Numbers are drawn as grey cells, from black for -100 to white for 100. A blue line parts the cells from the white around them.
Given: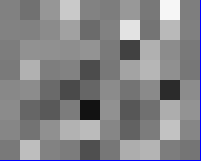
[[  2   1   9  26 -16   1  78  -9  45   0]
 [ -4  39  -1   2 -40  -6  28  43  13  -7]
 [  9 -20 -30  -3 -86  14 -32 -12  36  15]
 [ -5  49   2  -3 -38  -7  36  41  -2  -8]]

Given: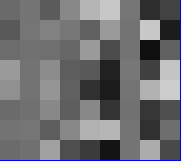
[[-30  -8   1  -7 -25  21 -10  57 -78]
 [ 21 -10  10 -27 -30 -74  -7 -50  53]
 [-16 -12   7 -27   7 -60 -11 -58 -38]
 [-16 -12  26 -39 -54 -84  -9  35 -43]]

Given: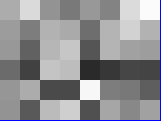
[[ 22  -2  40  33 -14  41  65  40]
 [-16 -49  54  48 -67 -57 -45 -47]
 [ 15 -30  47  62 -37  30   7  26]]

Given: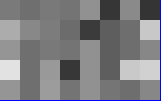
[[ 35   7  -3 -15 -54 -26 -14  57]
 [ 77 -13  20 -57  14 -26  58  64]]

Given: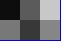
[[ -6 -56   5]]

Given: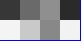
[[91 58  7 90]]
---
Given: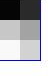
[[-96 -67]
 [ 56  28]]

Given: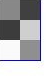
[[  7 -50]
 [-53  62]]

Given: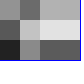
[[ 15 -16]
 [-31  53]]

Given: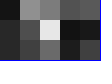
[[-84  13]
 [-69 -39]]

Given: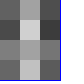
[[-24  27]
 [-42  63]]

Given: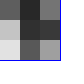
[[-26 -69]
 [ 54 -62]]

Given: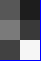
[[-32 -77]
 [ -4 -55]]
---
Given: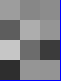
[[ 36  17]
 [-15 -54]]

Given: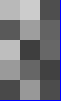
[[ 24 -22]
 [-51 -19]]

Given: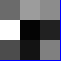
[[-97 -74]
 [-85   0]]

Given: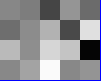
[[10 40]
 [11 68]]

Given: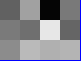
[[-13  81]
 [ 46  38]]

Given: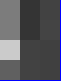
[[-59 -47]
 [-49 -50]]

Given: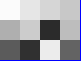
[[ 60 -66]
 [-62  85]]

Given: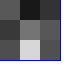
[[ -9 -32]
 [ 69 -37]]

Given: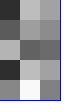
[[ 24  10]
 [-23 -16]]
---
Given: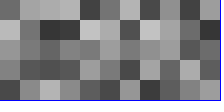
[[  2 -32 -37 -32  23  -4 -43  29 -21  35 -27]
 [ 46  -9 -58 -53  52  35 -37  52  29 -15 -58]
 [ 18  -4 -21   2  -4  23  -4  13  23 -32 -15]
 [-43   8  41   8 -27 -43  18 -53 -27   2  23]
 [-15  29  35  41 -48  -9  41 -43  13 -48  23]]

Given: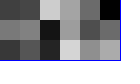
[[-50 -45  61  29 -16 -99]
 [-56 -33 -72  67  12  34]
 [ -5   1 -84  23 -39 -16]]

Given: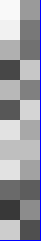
[[ 61 -38]
 [-17 -27]
 [ 38 -11]
 [ 89  -6]
 [ 44   0]
 [-56  10]
 [ 95  21]
 [ 77  27]
 [ 77  32]
 [ 50  50]
 [-44  56]
 [-32  67]]

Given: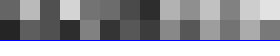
[[-71 -26 -37 -65   1 -59 -32 -53   7 -32  23 -10  34  -5]
 [-21  46 -37  66 -10 -15 -42 -65  40  12  51   1  61  77]]

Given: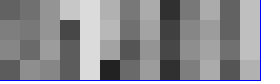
[[  5 -17  22 -28  72  28 -33  16 -44  11  28 -12  50]
 [-23 -12  16  56  72  39  -6  34 -62  -6  34 -23  50]
 [ -1  -6  16 -44  72  44 -12  28 -50   5  22 -23  50]
 [-28  11   5 -28  72 -73 -17  22 -62  -1  34 -33  39]]

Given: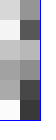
[[ 97 -55]
 [ 33 -44]
 [ 91 -32]
 [ 27  11]
 [ 69  17]
 [ 54  44]]

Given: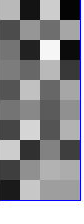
[[ 45 -85  61 -97]
 [ -9 -74  93 -91]
 [ 61 -62   2 -51]
 [ -3 -19  45 -56]
 [ -9   7 -29  13]
 [-51  13  40  35]
 [-40  18 -14  30]
 [-34  51 -19  30]
 [-80  56  24  24]
 [-46  67 -34  40]]

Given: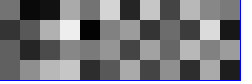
[[-10 -93 -87  33 -10  66 -71  55 -47  44   6  -4]
 [-25 -71 -41   6  -4  17 -47  27 -20  44   1  22]
 [-59 -31  39  87 -98   1  22 -59 -15 -53  72 -82]
 [-25  12  44  55 -65 -31  33 -47  12 -65  33 -77]]

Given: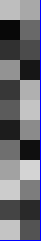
[[-13 -88]
 [ 15 -83]
 [-47 -68]
 [-62 -41]
 [ 54 -35]
 [-94 -18]
 [ 60  -2]
 [-78   9]
 [ 49  32]
 [-57  38]
 [-29  54]
 [ 27  66]]
